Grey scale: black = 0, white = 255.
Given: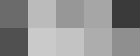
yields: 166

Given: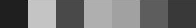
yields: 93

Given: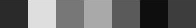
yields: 14

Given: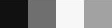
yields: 247

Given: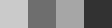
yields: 166

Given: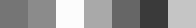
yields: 58

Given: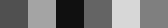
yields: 215

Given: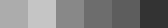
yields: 93

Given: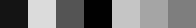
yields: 165
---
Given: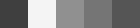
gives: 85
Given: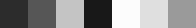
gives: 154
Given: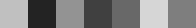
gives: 126
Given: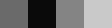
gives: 201
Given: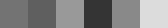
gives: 220
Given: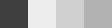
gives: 178
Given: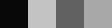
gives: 168
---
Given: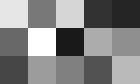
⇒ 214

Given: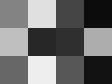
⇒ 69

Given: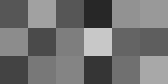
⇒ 86

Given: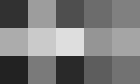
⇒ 78

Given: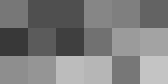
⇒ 79

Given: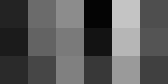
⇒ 140

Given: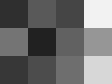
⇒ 69

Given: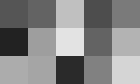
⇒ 192
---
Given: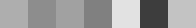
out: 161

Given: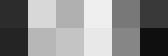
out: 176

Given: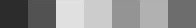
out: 224

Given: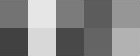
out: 123

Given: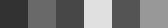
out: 71

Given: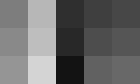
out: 47
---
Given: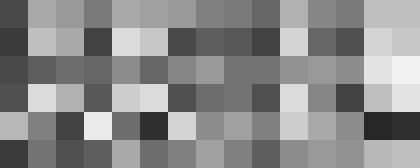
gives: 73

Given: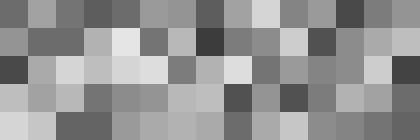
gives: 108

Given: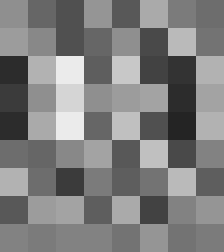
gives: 143

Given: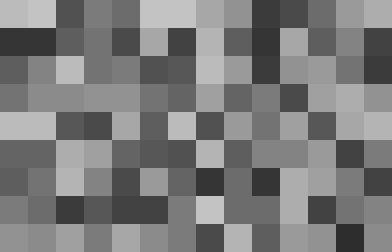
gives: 187

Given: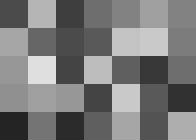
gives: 75
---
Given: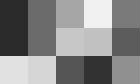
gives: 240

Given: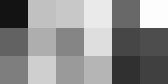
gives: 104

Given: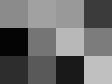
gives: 153

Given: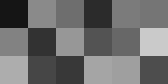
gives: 123

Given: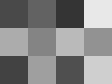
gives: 52

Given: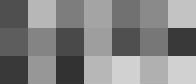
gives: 138
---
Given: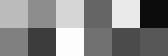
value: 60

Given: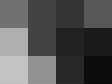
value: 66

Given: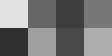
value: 159

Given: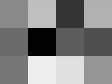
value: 3

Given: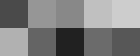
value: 100

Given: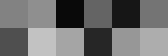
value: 194

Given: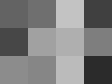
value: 161

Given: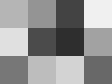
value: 75

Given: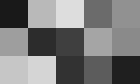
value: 44
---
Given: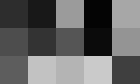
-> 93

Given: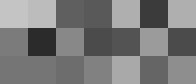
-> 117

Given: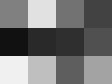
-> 240

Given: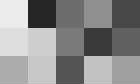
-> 172

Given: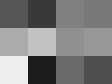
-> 237

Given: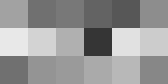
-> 112

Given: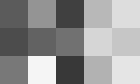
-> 120

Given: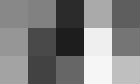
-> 163
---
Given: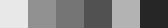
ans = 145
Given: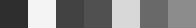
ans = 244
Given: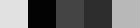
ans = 3
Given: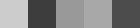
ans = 61
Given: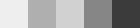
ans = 175
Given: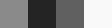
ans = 36
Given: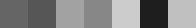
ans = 86
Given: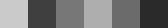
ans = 63
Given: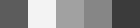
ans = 243
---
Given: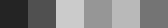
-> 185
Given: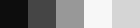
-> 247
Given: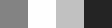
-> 193
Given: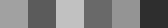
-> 148
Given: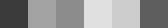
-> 204
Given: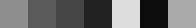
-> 12
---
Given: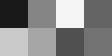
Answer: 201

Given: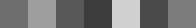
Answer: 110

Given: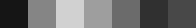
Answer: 21

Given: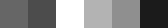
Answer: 102

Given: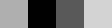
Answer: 175

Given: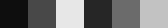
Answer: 14
